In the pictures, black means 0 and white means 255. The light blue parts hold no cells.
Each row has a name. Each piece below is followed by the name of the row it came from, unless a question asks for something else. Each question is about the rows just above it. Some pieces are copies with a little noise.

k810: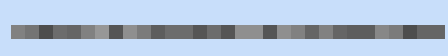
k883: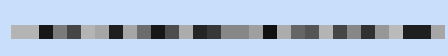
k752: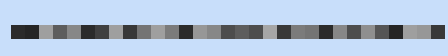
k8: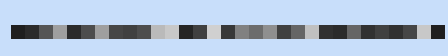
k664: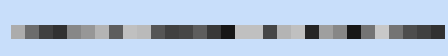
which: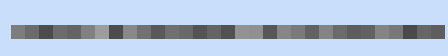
k810
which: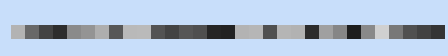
k664
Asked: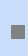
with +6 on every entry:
[135]

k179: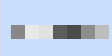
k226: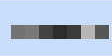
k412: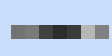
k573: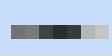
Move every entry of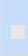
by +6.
[238]
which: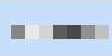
k179
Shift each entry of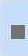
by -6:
[108]
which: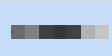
k573

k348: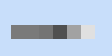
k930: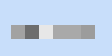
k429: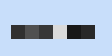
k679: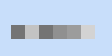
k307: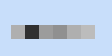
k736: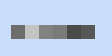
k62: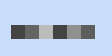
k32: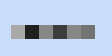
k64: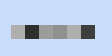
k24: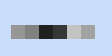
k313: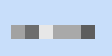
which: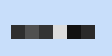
k429
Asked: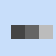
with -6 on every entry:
[ 62  95 182]
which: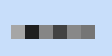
k32
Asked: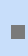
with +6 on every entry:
[128]

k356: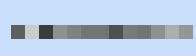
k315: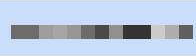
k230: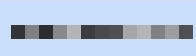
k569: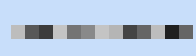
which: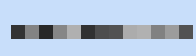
k230
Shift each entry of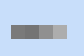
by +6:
[128 122 150 179]
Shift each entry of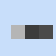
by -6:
[175  54  68]
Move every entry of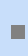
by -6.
[123]
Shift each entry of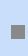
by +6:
[143]
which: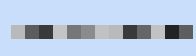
k569

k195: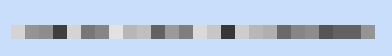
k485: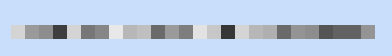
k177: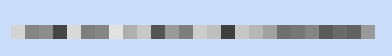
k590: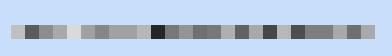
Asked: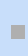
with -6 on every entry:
[169]
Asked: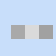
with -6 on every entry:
[163 212 155]

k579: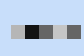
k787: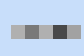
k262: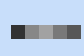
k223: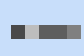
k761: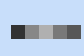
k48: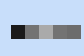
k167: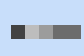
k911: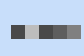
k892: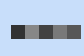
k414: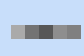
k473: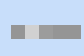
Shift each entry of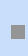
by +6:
[155]
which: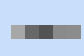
k414
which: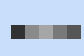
k262

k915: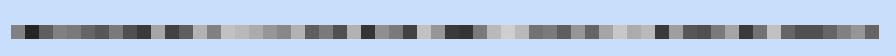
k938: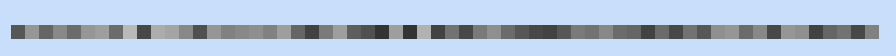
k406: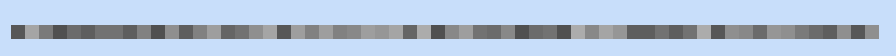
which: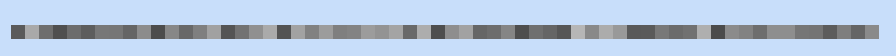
k406
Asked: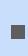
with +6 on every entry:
[100]
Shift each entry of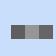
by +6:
[100 156 107]
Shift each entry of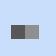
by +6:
[ 93 149]

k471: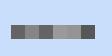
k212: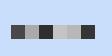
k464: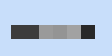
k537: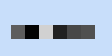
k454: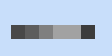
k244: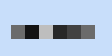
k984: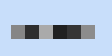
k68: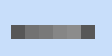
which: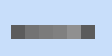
k68
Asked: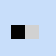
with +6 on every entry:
[  9 215]
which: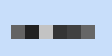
k244

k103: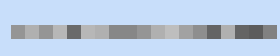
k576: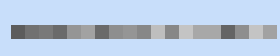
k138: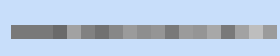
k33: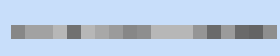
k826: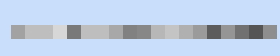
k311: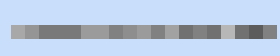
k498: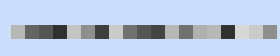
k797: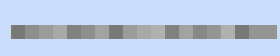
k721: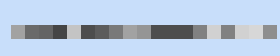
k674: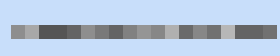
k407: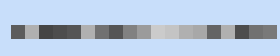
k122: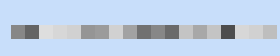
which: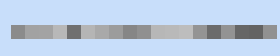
k33
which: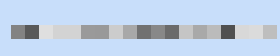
k122
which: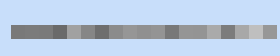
k138
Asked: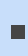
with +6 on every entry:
[75]

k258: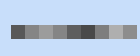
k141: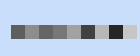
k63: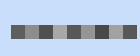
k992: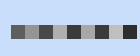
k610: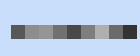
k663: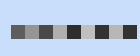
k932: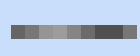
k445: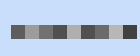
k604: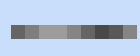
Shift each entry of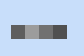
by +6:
[100 162 119  86]
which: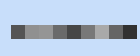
k610

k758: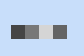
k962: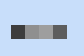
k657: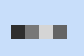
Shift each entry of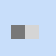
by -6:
[114 207]
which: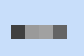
k962
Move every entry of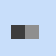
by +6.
[ 67 149]

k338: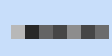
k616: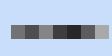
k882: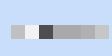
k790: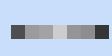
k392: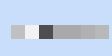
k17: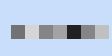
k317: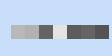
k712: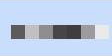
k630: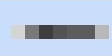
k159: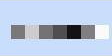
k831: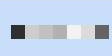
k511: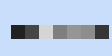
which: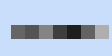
k616
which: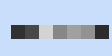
k511

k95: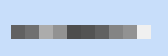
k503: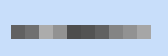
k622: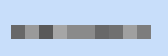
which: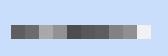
k95
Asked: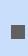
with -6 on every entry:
[91]
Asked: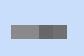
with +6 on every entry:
[144 144 110 118]
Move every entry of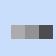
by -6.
[166 140  71]
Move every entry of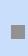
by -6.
[140]
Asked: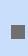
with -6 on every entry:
[106]

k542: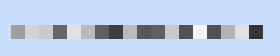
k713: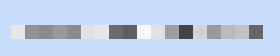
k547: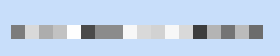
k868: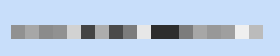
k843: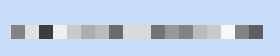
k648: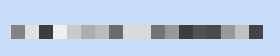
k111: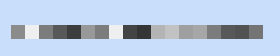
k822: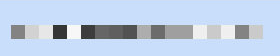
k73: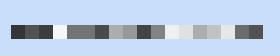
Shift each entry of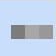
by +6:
[130 173 158]
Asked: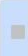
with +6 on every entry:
[200]
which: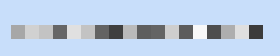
k542
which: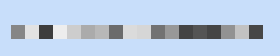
k648
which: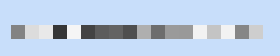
k822

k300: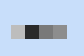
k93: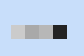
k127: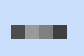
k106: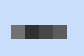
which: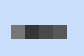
k106
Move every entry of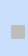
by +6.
[195]
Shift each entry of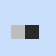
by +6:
[195  48]
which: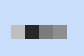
k300
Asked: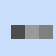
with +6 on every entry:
[ 83 160 134]

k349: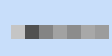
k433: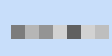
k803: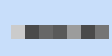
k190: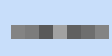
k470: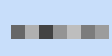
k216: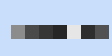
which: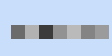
k470
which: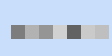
k433
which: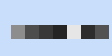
k216
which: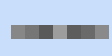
k190

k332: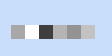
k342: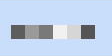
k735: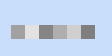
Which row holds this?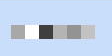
k332
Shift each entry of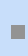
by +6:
[153]
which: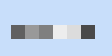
k342

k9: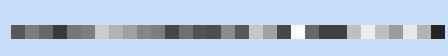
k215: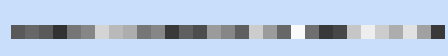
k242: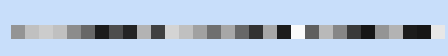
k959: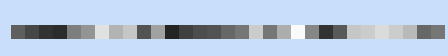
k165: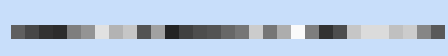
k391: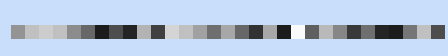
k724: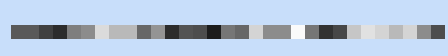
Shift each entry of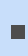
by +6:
[83]
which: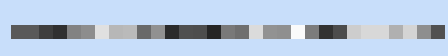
k724
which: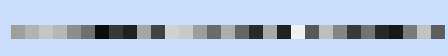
k391

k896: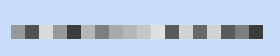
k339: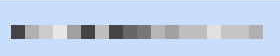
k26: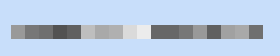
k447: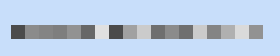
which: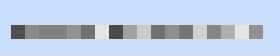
k447
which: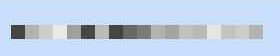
k339
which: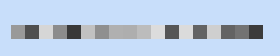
k896

